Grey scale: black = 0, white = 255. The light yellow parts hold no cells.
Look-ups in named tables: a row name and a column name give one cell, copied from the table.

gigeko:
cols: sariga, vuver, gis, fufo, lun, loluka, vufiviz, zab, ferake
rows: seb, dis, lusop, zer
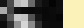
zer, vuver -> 50
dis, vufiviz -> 8
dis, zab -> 11
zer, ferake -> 11
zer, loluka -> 47
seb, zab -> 4
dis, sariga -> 171
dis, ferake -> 14
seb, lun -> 106
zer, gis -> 146
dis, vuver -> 67
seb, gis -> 187
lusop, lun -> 82
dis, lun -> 9
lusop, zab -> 10
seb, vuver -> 76
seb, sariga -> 20
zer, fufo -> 214
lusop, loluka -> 21
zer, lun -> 139

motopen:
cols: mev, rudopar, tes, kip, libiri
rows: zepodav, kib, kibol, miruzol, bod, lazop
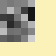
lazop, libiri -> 206
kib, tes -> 136
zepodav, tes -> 128
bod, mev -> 188
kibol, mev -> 59
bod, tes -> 116
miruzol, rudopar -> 42
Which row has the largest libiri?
lazop

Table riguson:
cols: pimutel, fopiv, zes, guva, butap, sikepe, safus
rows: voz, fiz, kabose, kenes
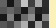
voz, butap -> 62
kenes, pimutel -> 88
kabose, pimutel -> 24
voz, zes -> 91
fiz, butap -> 106
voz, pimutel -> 98
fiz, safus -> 41
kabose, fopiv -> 128
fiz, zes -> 80
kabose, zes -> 22
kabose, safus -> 132
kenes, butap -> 40
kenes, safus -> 59

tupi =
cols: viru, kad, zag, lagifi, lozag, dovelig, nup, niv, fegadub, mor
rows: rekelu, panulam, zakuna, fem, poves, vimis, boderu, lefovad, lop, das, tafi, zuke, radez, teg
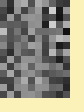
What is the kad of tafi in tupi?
167
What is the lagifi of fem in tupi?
84
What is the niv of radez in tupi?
100
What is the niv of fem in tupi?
206
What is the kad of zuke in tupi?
68
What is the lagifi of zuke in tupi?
171
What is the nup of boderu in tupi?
68
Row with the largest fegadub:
vimis

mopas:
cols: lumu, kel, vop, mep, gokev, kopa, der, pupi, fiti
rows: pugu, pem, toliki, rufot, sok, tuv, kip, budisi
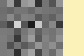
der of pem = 117
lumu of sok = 122
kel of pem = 103
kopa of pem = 123
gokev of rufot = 27
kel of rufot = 64
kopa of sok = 97
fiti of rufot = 56
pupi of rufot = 135
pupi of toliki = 97
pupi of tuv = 117
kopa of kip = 149
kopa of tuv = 88
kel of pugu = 156
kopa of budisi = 72
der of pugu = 116

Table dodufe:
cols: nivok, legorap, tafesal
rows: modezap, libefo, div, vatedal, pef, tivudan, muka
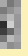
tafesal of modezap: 144
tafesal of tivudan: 165
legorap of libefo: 145
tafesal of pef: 156
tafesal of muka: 152
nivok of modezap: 169
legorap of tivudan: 186
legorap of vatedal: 207
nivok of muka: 177
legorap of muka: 141
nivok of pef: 62
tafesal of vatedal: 149
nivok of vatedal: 45
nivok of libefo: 123
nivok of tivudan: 119
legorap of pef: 103
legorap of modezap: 120
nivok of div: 156

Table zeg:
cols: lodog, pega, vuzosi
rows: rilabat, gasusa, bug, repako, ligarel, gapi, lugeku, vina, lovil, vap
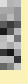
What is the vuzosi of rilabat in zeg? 186
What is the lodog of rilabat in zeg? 220
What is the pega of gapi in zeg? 213
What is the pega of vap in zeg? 132
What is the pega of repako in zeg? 60
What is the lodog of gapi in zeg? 186
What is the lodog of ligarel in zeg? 26
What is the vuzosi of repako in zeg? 88
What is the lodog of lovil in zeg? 188
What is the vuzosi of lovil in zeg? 51
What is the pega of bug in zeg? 186
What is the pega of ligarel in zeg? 92
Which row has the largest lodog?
rilabat

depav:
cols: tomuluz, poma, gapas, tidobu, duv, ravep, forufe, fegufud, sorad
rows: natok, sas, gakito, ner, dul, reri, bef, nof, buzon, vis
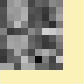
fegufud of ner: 46
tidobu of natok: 143
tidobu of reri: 170
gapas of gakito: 154
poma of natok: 149
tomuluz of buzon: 54
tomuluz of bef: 98
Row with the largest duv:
vis

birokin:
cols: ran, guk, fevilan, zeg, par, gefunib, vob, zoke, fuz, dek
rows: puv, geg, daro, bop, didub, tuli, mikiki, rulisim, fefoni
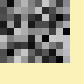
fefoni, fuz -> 6
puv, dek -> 135
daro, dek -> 79
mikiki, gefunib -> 106
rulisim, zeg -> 198
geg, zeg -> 154
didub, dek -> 5
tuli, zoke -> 202
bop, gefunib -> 77
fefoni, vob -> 32
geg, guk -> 125
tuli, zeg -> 154
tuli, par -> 29
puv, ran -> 103
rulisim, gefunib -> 53
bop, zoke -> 32
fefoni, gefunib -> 151
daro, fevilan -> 47
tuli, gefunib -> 176

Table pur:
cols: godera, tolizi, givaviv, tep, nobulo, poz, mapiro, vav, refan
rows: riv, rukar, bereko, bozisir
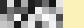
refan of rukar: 196
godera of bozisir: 198
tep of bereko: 29
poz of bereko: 188
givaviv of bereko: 252
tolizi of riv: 221
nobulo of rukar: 26
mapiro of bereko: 250
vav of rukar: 152
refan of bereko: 72
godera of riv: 44
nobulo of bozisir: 234
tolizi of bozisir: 186
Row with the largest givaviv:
bereko

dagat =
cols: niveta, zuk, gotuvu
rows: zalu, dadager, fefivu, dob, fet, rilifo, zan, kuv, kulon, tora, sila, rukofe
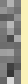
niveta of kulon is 121
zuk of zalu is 179
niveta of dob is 133
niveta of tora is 132
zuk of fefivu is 98
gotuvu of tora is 88
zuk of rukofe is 215
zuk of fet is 158
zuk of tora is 65
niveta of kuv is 159
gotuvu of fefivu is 146
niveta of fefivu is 91
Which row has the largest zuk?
rukofe

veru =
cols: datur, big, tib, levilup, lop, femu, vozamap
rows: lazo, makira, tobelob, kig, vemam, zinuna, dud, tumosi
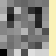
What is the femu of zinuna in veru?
117
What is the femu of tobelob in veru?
39
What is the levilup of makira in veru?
115
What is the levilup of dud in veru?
149
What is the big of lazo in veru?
132
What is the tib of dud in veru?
130
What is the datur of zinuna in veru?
164
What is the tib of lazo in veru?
107
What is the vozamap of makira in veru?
139
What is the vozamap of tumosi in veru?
211

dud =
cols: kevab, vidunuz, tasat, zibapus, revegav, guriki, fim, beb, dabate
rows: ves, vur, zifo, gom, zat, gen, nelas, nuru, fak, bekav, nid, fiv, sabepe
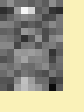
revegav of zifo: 128
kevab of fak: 82
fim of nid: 78
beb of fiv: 54
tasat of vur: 155
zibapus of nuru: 150
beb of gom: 137
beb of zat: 97

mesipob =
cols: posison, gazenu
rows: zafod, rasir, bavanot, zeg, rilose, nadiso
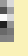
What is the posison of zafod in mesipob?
154
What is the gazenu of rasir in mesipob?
160
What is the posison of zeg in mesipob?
33
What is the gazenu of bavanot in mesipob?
217
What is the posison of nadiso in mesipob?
130
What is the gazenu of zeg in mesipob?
146

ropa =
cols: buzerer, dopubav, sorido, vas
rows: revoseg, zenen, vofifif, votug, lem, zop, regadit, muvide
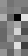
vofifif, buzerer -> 176
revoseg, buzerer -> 146
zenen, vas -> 107
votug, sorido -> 168
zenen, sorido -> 133
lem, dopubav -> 137
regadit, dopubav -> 116
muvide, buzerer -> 149
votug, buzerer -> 112
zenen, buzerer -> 138
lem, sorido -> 212
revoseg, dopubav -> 115
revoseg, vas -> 126
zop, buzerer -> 104
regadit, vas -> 62
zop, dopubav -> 150
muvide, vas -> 109
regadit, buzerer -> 117
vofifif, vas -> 226
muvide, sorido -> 160

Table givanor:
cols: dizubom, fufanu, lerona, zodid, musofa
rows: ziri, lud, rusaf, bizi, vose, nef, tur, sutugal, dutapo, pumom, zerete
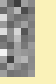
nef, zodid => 112
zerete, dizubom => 157
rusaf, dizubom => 220
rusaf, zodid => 119
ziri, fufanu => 102
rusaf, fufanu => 133
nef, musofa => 127
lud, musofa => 113
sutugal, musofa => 146
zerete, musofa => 150
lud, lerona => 183
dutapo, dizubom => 161
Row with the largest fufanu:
pumom

